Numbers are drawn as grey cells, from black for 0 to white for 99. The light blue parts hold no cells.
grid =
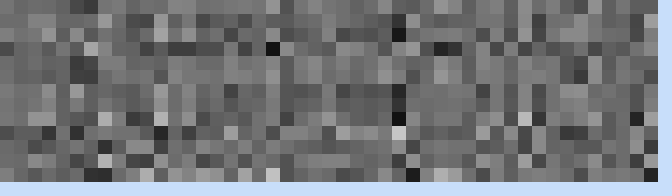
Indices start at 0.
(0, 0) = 45
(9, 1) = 36
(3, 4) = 45
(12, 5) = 41
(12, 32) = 60
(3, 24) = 53
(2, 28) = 9
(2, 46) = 48
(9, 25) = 51
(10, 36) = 43
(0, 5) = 28
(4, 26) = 44
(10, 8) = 36
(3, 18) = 39
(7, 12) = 42
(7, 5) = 47
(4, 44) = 45
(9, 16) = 61
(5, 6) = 24
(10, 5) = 45
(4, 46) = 38
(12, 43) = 45
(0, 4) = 38
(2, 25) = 33
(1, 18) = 41
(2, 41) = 53
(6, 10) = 42
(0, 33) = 37
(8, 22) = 48
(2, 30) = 45
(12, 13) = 51
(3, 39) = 31
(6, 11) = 59
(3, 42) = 28
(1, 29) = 55
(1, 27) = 33
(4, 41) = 28
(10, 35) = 36

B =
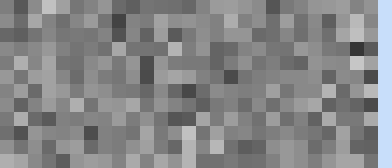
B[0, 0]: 49
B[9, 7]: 50
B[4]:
[48, 68, 52, 64, 45, 44, 53, 58, 47, 58, 30, 58, 48, 47, 47, 39, 48, 56, 45, 49, 42, 39, 57, 54, 53, 77, 63]
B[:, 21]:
[51, 44, 43, 59, 39, 53, 53, 60, 50, 48, 55, 55]
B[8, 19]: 61
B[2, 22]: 52
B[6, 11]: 53
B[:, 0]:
[49, 54, 40, 53, 48, 59, 51, 54, 47, 43, 56, 68]
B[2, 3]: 52
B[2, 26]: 59
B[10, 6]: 41
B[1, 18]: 55
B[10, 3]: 41
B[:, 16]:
[61, 67, 58, 41, 48, 29, 51, 50, 61, 50, 44, 47]
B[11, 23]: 58
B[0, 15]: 60
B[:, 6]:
[51, 60, 46, 48, 53, 55, 58, 45, 52, 30, 41, 61]
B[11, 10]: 51
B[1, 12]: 55
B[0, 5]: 46
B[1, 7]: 45
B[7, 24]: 44
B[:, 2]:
[54, 65, 45, 53, 52, 61, 41, 51, 41, 58, 55, 53]
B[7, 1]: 38
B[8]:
[47, 67, 41, 35, 50, 48, 52, 51, 60, 48, 56, 45, 33, 35, 64, 48, 61, 50, 44, 61, 43, 50, 38, 66, 47, 47, 66]
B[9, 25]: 45
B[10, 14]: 52
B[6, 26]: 72
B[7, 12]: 51
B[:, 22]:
[58, 53, 52, 55, 57, 55, 53, 65, 38, 46, 42, 49]
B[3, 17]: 51
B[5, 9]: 55
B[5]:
[59, 46, 61, 63, 52, 42, 55, 48, 46, 55, 29, 60, 64, 60, 50, 45, 29, 45, 49, 51, 53, 53, 55, 39, 54, 52, 29]

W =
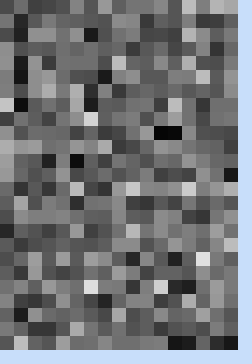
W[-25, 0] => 29
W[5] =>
[48, 8, 55, 59, 42, 31, 30, 10, 50, 55, 34, 34, 49, 48, 73, 35, 57]
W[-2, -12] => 66
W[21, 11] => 24
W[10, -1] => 25
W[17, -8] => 54
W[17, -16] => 23
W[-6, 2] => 59
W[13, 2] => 34
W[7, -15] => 35
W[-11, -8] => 25
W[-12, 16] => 68
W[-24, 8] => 54
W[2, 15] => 36
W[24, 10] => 47
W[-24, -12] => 37
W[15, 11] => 54
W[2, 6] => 10
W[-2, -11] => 45
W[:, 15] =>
[70, 24, 36, 20, 30, 35, 33, 43, 44, 30, 38, 40, 44, 58, 41, 46, 61, 52, 47, 41, 60, 59, 43, 48, 17]
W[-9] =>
[15, 37, 32, 25, 34, 59, 25, 32, 44, 71, 45, 54, 44, 49, 43, 61, 44]
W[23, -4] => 35
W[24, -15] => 38
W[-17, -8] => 48
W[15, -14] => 49
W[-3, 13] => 41
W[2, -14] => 56
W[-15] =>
[67, 58, 60, 43, 45, 58, 51, 66, 23, 28, 40, 57, 53, 45, 40, 38, 25]
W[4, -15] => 57
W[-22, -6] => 41
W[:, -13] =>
[31, 39, 44, 43, 44, 42, 47, 36, 45, 40, 45, 49, 57, 41, 44, 51, 34, 38, 60, 26, 49, 56, 38, 33, 61]
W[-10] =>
[30, 54, 49, 49, 51, 43, 37, 36, 52, 36, 34, 54, 50, 26, 21, 46, 56]
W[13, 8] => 59

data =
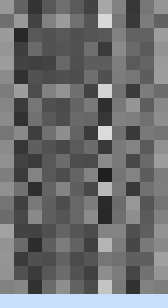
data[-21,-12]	59
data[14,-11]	25
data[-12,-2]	47
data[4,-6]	36
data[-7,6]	48
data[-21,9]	21
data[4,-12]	61
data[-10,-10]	23
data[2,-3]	38
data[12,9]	51
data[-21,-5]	65
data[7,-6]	47
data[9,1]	53
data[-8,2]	18
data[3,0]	58
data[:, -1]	[58, 38, 61, 57, 60, 61, 42, 53, 55, 45, 56, 61, 48, 49, 45, 50, 57, 53, 62, 58, 48]
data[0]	[59, 38, 20, 34, 43, 35, 26, 65, 50, 21, 46, 58]
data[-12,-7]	39
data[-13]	[54, 19, 44, 34, 30, 41, 40, 21, 50, 49, 44, 55]
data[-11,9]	51
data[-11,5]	35
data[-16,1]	19
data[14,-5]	16
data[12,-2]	36
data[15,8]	43
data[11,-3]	28
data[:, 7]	[65, 84, 34, 23, 36, 31, 82, 18, 21, 85, 22, 54, 12, 72, 16, 15, 51, 70, 46, 55, 76]
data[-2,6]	25
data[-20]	[43, 59, 26, 50, 60, 44, 33, 84, 46, 22, 48, 38]
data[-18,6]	43
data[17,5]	38
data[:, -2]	[46, 48, 38, 35, 39, 36, 48, 37, 44, 47, 35, 41, 36, 44, 33, 35, 37, 47, 37, 44, 50]
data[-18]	[58, 24, 41, 32, 33, 32, 43, 23, 54, 41, 35, 57]
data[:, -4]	[50, 46, 50, 54, 49, 48, 44, 47, 50, 43, 47, 47, 45, 47, 42, 43, 51, 48, 44, 48, 47]
